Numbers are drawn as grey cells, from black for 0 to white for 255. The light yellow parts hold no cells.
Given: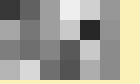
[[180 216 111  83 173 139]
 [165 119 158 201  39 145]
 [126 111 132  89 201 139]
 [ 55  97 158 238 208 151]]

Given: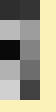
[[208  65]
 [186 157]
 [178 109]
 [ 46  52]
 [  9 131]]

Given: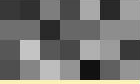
[[111 111  40 103 103 141 141]
 [ 87 196  87  72 175 155  56]
 [ 79 133 189 148  17  95 148]
 [ 56  48 126  72 169  40 162]]

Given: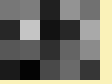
[[119 125  32 147 113]
 [ 87  93  47 100 139]
 [ 39 197  18  39 169]
 [ 26   4  73 106  54]]

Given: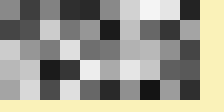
[[204 150 124 223 111 118 178 184 144  69]
 [184 198  27  54 237 170 229 198  95  89]
 [164 216  75 223 103  41 144  20 156  47]
 [137  62 130  47  41 137 210 244 229  35]
 [ 69  81 204 118 150  27 192 103  54 164]]

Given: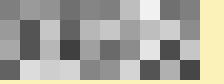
[[168  84 183  64 160 106 140 228  76 198]
 [154  84 198  98 183 198 160 190 206 140]
 [127 154 146 112 133 127 190 241 112 127]
 [ 98 220 206 212 133 146 212  84 176  70]]

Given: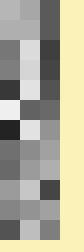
[[239  98 105]
 [182 167  90]
 [175 175  90]
 [155 198  69]
 [133 147 161]
 [126 213  69]
 [119 219  63]
 [112 140 161]
 [105 155 175]
 [ 83 190 126]
 [ 56 226  83]
 [ 35 226 147]]

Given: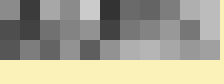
[[139  59 167 139 203  51 106 100 125 175 188]
 [ 86 125 100 146  94 146 175 181 167 152 160]
 [ 78  66 113 131 146  66 119 131 152 119 188]]

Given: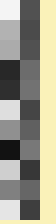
[[244  81]
 [229  62]
 [222  69]
 [207  55]
 [178  75]
 [171  81]
 [144  96]
 [128 102]
 [ 47 114]
 [ 40 108]
 [ 18 120]]
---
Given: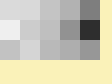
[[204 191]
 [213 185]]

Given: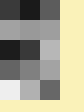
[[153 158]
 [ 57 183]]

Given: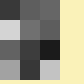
[[112  93]
 [ 61  27]]

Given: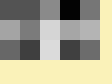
[[123 213]
 [ 63 219]]

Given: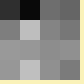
[[190 132]
 [151 141]]

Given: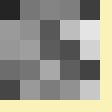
[[144  88]
 [158  92]]

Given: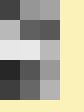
[[ 96  88]
 [232 185]]

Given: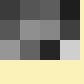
[[143 135]
 [ 99  37]]
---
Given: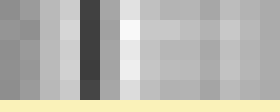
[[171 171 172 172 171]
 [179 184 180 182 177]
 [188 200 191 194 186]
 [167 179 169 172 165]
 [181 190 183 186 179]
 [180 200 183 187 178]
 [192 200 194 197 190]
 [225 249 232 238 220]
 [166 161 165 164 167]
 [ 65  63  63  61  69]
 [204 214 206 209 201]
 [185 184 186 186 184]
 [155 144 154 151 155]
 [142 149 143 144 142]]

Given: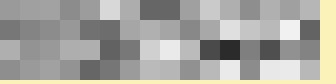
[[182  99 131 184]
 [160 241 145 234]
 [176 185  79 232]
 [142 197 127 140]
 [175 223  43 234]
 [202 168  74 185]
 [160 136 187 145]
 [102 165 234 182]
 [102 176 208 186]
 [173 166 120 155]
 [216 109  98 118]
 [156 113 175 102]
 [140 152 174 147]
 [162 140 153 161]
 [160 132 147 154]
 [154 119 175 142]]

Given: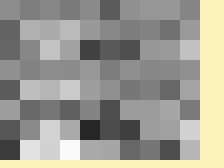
[[133 154 193 144 163 121 209 182]
 [151 113 154 136 103 166 160  77]
 [150 130 151 135 127 156 157 117]
 [144 124  79 143 119 155  63 103]
 [ 91 136  89 125 144  78  76 166]
 [138 153  65 152 158 132  38 169]
 [122 186 162 140 202  96 170 250]
 [135 171 194 141 181 118 211 210]
 [126 176 135 130 190 105 138 226]
 [141  99 102 144  91 157  87  59]]

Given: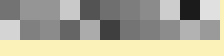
[[224 154]
 [ 27 178]
 [205 140]
 [139 126]
 [125 116]
 [111  63]
 [ 83 171]
 [201 101]
 [149 139]
 [149 128]
 [115 212]]

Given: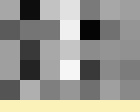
[[159 149 145 124 137]
 [167 113 148 138 159]
 [122   5 140  57 112]
 [225 240 197 246 150]
 [194 119 168 166 127]
 [ 13 117  57  35 175]
 [167  91 159 159  84]]

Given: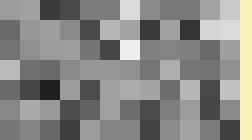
[[200 218 159 144 194 138  63]
 [162 213 106 115  72  71 122]
 [121  52 126 118 183 155 164]
 [120 161 130 173 108 126 140]
 [137  58 128 117 164  75  66]
 [218 163 238 145 170 108 133]
 [122 182  71 151 160 160 131]
 [123  73 116 151  77  98 155]
 [ 74 137 157 138 155  77  61]
 [ 59 159 156 105  31 152 103]
 [161 150 142 111  71 169 132]
 [156 105 115 185 106 135 117]]

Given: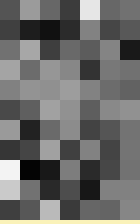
[[113  88  25 113  98 145 115 116 114 129 134]
 [103  70 132 120 108 137  85  68  71 129 100]
 [230 130  92  51 130  94  67 130  42  23 102]
 [ 60  43 105 135 157 145 140  64 125  77  58]
 [103  17  62 150 144 161 106 161  24  41 186]
 [155  29 167 108 147  95  34  69   4 114  87]
 [ 84  64 113 164 129  73 154  54 243 202  63]]

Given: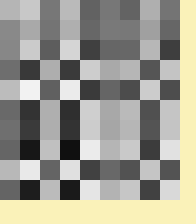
[[116 102  62 196  77 197 196 225  83 217]
 [175 160 183  85 204  80  84  60 197  65]
 [ 99 120 103 182  76 186 182 201  82 198]
 [119 121 102 169 101 168 166 181 104 179]
 [ 98 103  64 205  58 207 204 235  65 229]
 [186 175 213  58 235  47  51  16 224  26]
 [119 116  93 174  96 175 174 192 100 187]
 [200 169 203  57 242  51  58  23 233  29]
 [181 137 135 110 188 105 111 101 184 100]]
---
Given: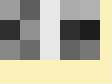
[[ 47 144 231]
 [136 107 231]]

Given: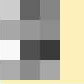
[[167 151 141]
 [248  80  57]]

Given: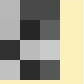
[[181  38  95]
 [ 49 187 202]]

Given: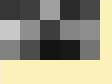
[[200 142  61]
 [129  76  20]]

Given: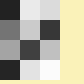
[[116 203  55]
 [164  64 192]]

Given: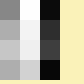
[[174 243  46]
 [198 239  62]]

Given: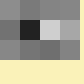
[[114  34 207]
 [135 117 111]]
